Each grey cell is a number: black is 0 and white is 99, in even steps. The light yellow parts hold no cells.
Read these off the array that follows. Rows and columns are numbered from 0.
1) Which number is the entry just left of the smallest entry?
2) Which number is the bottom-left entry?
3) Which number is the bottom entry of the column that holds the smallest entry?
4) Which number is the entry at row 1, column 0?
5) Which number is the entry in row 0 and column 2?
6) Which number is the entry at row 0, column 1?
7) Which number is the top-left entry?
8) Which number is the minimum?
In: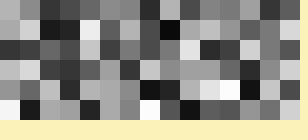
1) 29
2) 95
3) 33
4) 66
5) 21
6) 54
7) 70
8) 4

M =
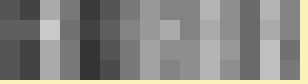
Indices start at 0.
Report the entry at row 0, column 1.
26
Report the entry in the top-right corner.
51
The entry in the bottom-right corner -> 47
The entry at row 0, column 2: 66
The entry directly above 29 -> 33
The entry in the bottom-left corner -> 33
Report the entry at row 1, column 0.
37
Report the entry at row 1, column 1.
37
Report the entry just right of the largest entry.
44

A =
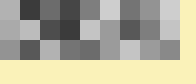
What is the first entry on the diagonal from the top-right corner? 80
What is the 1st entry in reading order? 69
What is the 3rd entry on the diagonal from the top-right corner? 76
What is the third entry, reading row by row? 42
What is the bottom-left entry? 57
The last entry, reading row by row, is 53
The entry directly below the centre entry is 42
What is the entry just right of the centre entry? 60

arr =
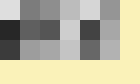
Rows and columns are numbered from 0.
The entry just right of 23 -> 61
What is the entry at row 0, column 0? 86
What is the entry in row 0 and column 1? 48
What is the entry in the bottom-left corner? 23
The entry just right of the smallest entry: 37

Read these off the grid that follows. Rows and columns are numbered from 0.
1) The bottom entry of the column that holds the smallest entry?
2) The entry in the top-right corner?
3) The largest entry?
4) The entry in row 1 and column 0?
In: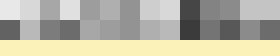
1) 23
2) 76
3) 90
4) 38

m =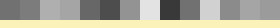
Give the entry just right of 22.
44
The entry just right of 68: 64

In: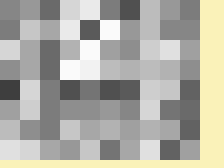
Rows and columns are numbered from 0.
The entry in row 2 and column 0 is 83
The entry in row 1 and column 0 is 48
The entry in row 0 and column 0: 52
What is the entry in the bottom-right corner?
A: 62
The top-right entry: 48
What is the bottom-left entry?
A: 87
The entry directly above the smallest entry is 55
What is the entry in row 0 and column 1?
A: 59
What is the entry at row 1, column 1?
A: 77
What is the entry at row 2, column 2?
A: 41
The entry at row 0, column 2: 41
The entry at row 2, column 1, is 65

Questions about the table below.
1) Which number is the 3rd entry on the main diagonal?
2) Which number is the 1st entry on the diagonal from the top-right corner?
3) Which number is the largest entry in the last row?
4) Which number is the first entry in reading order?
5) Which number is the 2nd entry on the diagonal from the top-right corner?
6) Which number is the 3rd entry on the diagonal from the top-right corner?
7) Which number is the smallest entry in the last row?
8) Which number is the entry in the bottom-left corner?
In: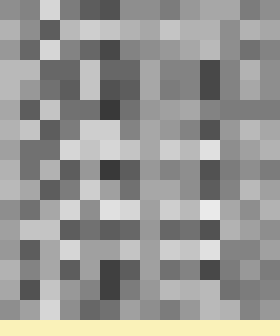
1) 83
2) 55
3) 83
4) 55
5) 69
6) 55
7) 40
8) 55

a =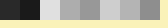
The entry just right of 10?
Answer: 87
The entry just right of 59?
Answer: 80

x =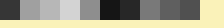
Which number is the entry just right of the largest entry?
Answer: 55
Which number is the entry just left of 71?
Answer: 62
